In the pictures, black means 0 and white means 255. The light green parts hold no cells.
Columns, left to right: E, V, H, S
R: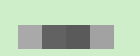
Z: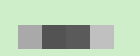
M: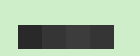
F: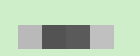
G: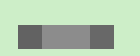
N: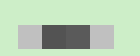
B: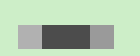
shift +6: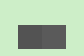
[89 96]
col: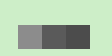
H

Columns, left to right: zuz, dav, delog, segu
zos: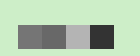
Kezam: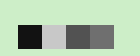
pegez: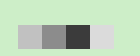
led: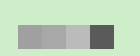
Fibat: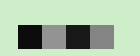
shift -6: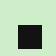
[12]
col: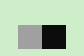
zuz
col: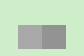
dav
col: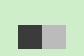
delog
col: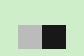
delog

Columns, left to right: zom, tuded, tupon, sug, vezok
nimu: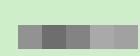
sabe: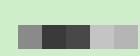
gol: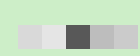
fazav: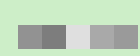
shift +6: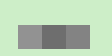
[152 116 137]
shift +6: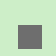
[116]
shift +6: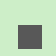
[94]
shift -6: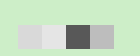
[211 223  82 183]

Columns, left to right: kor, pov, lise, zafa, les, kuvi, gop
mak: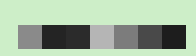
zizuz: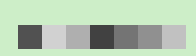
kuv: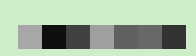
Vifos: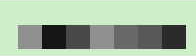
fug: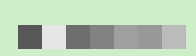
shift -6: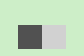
[ 75 203]
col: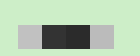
gop
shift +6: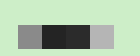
[144  42  49 187]
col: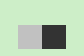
gop
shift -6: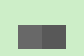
[98 82]
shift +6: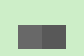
[110  94]
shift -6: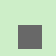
[98]

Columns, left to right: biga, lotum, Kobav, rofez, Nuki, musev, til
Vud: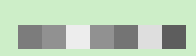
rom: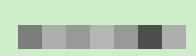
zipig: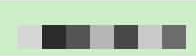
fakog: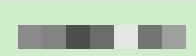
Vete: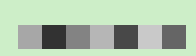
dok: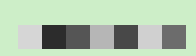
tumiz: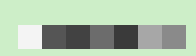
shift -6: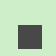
[66]
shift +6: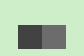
[ 72 114]

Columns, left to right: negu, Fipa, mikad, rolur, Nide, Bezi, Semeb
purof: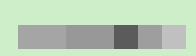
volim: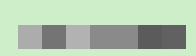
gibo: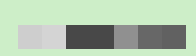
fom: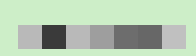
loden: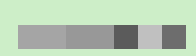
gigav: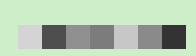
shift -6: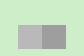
[179 152]
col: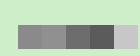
Nide
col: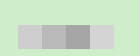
negu

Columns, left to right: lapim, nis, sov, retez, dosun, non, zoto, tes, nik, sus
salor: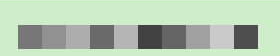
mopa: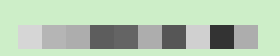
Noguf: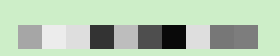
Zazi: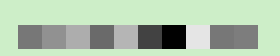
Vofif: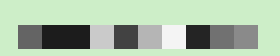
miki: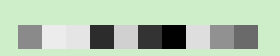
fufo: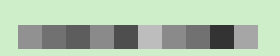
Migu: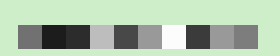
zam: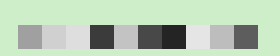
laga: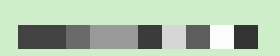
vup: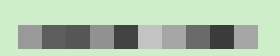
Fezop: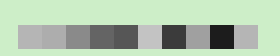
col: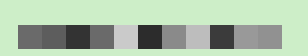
retez
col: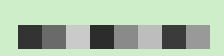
retez

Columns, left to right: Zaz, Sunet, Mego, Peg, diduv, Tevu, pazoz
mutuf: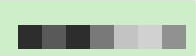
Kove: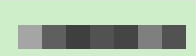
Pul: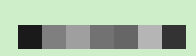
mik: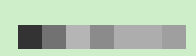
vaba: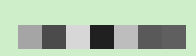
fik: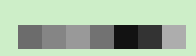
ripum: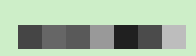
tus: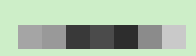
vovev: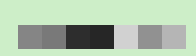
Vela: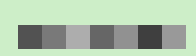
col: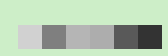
Tevu
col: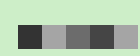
Zaz

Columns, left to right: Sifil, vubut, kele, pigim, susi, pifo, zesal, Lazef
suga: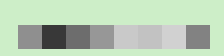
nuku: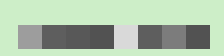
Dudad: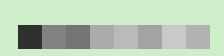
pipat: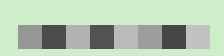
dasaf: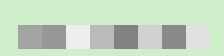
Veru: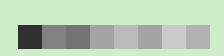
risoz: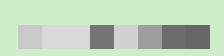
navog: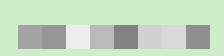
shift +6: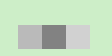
[192 136 215]
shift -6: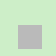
[180]

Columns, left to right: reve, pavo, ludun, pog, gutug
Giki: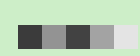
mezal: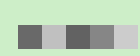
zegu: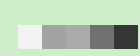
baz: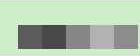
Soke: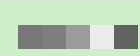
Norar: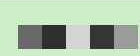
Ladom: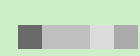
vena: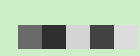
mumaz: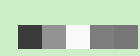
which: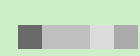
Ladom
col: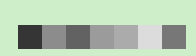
gutug
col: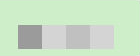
ludun
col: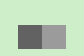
gutug
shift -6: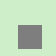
[120]
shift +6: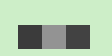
[ 65 153  72]

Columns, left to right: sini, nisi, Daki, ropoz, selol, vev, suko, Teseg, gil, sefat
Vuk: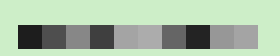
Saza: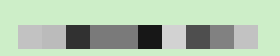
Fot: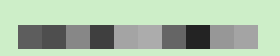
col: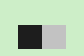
sini
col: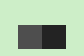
Teseg
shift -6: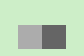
[166  95]
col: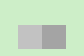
sefat

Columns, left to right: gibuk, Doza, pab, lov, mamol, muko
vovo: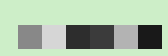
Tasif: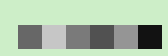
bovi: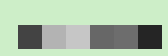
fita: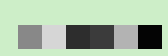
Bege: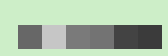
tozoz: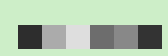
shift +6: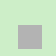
[185]
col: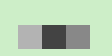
mamol
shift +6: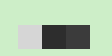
[220  51  65]
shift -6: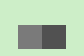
[116  75]
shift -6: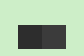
[39 53]
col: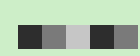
pab

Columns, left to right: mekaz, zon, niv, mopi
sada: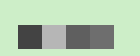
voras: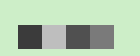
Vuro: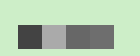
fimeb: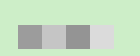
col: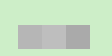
zon
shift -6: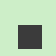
[53]
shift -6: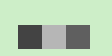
[ 61 176  89]
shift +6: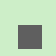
[101]
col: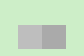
zon

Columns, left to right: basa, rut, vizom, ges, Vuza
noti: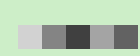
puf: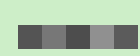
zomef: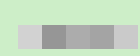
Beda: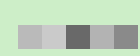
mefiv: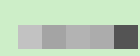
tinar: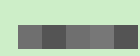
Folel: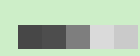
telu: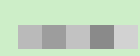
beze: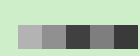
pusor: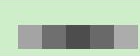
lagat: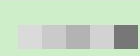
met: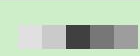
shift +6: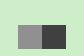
[150  70]
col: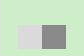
ges
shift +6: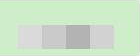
[224 208 185 216]

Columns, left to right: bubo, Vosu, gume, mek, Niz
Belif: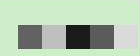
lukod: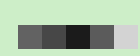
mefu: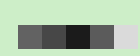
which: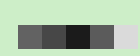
mefu
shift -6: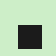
[21]
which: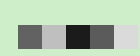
Belif

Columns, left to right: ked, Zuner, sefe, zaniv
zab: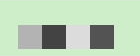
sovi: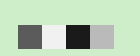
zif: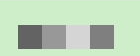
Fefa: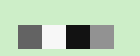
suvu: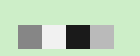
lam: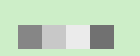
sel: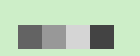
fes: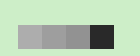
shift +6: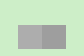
[179 164]
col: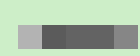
ked
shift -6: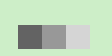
[ 93 146 207]
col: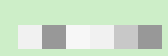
Zuner

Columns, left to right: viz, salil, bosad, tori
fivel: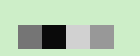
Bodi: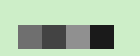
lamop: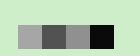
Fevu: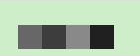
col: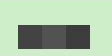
salil
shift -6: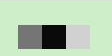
[111   4 203]
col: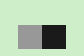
tori
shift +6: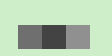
[117  73 150]

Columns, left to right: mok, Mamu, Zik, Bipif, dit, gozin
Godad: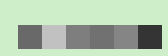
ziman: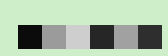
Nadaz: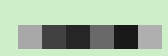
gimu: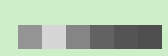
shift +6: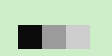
[ 17 161 212]
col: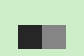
Zik
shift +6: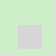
[220]

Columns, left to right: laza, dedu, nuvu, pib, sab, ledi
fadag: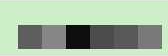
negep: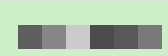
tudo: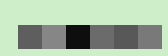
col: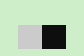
nuvu
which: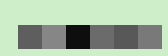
tudo
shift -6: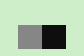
[128   8]
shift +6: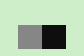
[140  20]

